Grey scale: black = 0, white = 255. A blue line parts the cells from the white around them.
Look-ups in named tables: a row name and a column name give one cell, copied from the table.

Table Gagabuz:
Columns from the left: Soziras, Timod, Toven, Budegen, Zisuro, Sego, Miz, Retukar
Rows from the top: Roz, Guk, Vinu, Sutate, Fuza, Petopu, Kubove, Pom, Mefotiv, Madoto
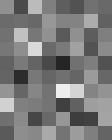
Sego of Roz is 82
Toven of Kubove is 134
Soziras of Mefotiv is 112
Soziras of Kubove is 148
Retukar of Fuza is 82
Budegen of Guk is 151
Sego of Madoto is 156
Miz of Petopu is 155
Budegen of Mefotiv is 105
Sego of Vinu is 144
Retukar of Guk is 97
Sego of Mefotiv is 61
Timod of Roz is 74
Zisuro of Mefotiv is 150
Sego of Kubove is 212

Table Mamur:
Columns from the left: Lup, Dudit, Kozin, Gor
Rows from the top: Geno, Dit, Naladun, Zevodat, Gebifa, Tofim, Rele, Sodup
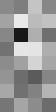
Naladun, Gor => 111
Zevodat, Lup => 114
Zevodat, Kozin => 228
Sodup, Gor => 108
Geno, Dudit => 126
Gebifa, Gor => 166
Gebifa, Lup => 140
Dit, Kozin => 187
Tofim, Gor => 134
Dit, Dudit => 233
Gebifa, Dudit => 161
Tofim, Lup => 148
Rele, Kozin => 130
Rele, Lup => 167
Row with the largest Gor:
Dit

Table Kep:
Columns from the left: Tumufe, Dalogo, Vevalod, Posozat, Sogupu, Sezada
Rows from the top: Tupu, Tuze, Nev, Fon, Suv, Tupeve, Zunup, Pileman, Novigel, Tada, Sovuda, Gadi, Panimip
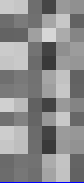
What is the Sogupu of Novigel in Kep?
201
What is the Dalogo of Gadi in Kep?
116
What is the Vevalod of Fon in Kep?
115
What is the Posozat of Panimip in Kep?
164
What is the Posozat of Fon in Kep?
67
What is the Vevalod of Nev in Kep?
160
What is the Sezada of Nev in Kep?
133
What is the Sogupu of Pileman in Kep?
153
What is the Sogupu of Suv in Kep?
156
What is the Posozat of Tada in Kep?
67
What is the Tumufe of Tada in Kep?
205
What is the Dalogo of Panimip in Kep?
119
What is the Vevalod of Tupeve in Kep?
114
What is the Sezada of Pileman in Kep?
132
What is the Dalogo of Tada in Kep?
191
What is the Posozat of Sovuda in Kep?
57
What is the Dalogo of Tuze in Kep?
123
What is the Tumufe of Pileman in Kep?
208
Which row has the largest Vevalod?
Nev

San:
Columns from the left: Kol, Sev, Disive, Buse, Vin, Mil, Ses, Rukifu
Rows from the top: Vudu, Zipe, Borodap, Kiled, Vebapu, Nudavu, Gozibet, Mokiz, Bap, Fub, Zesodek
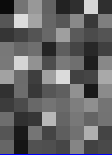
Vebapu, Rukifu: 136
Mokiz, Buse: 116
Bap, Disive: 54
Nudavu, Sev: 108
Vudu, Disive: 152
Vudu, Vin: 34
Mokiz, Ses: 143
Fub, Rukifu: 68
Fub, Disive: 117
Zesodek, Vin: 70
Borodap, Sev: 67

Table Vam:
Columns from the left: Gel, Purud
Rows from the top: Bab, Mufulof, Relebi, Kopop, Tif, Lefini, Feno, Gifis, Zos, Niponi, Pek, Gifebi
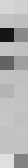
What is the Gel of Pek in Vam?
194
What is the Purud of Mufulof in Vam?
190
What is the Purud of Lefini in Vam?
191
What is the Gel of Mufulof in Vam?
193
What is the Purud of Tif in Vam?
159
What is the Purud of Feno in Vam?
193
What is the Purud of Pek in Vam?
194
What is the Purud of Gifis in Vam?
195
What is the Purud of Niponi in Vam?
195
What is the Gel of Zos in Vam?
198
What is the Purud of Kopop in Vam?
191
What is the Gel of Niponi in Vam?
194
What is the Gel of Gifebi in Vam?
223
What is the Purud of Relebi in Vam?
136
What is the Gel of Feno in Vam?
180
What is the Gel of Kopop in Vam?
196
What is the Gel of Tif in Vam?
99
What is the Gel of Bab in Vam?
214
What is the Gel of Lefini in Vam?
193

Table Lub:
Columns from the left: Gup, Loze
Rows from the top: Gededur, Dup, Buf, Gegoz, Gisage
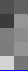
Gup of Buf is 126
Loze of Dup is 149
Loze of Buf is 140
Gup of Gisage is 211
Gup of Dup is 59
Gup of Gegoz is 124
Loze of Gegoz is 148
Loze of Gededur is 97
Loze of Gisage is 117
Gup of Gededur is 81
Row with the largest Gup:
Gisage

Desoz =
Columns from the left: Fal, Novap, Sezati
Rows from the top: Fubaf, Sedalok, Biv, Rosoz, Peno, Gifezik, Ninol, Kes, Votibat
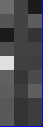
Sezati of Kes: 60
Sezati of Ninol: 95
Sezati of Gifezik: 75
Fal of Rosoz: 80
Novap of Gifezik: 54
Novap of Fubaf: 67
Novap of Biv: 66
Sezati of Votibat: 61
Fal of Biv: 27

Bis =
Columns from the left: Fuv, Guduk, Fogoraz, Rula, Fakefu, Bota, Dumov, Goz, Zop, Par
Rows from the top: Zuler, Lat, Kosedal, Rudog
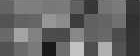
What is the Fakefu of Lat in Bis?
139
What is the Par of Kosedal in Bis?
51
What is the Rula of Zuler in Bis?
120
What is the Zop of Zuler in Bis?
123
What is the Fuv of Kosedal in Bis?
105
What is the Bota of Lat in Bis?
60
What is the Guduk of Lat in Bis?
99
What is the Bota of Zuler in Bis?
96
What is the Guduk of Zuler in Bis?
127
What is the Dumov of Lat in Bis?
97
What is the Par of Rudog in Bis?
53
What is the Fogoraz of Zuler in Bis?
126
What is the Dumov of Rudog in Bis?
78

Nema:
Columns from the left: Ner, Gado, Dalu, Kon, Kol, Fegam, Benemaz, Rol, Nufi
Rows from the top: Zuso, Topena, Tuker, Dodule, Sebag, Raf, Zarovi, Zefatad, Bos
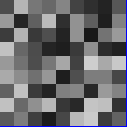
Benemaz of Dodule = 143
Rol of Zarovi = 154
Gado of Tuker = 179
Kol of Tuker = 35
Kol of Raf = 30
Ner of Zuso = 77
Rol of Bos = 60
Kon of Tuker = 79
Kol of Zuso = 133
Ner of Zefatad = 193
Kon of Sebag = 119
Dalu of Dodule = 76

